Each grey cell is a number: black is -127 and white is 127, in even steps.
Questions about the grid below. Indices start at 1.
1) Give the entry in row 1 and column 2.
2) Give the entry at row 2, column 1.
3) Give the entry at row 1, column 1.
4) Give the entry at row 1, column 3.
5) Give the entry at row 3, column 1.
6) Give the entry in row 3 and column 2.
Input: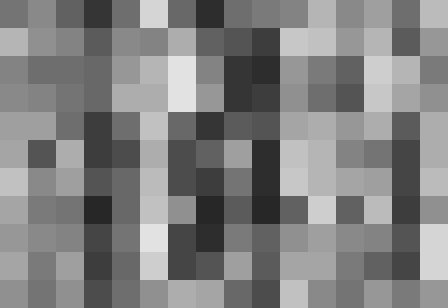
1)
9
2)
53
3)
-11
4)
-30
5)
3
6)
-17

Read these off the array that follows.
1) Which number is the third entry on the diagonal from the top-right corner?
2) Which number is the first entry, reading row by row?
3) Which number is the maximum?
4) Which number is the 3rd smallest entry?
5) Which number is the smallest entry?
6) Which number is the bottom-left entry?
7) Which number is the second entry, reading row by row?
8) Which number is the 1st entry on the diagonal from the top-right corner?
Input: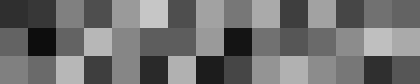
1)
-8
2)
-80
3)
70
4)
-99
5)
-114
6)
0
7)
-72
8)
-28

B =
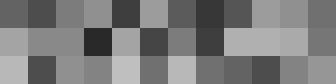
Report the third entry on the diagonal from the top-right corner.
-50
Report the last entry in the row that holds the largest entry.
22
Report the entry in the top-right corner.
-15
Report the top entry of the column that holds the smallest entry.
16
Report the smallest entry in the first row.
-72
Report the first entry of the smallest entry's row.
36
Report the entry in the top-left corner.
-28
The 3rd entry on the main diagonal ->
16
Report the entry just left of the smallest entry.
9
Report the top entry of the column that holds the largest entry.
-65
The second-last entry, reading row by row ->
3

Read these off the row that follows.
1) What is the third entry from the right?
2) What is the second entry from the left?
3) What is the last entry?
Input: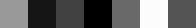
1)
-22
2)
-106
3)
-43

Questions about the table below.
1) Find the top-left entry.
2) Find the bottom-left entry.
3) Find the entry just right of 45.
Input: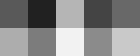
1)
-38
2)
45
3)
-3

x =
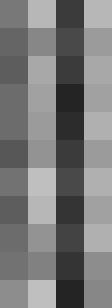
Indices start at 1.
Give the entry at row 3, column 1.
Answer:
-34
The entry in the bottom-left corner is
13
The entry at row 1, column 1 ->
-7
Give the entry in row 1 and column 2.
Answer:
55
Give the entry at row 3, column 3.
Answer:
-68
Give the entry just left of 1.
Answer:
-13
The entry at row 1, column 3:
-68
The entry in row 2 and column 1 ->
-26
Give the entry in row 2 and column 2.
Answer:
7
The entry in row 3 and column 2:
40

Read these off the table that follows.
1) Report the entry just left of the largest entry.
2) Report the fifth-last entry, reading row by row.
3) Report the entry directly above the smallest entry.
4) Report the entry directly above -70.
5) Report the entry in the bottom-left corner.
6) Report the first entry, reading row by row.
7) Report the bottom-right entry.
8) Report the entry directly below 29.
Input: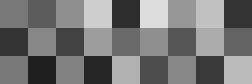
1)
-82
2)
50
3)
7
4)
43
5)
-7
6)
-7
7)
57
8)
-89

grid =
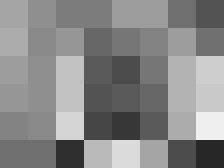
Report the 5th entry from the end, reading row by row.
58
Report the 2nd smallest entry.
-80
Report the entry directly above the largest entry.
73
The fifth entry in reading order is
29
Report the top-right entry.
-44
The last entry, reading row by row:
-88
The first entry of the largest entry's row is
3
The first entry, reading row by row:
37
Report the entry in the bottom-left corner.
-16
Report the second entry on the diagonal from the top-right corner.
29
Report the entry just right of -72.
-37
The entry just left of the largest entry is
44
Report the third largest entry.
85
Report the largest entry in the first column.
44

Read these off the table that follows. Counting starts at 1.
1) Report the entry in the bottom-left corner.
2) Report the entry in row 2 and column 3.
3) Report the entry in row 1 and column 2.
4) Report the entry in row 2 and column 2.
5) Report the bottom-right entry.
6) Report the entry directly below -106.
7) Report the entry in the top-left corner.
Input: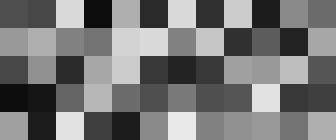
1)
32
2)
2
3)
-56
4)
47
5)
47
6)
-99
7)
-48

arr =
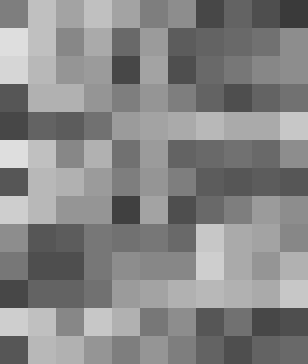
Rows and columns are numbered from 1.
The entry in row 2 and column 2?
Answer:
64
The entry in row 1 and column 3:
35
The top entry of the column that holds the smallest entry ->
-69
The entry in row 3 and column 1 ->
86
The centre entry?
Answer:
21
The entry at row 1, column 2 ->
64
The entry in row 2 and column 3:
7
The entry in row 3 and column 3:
21
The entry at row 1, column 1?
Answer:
-1
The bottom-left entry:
-41
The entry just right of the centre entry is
-1
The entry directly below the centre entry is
35
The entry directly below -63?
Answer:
-14
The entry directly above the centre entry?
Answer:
27
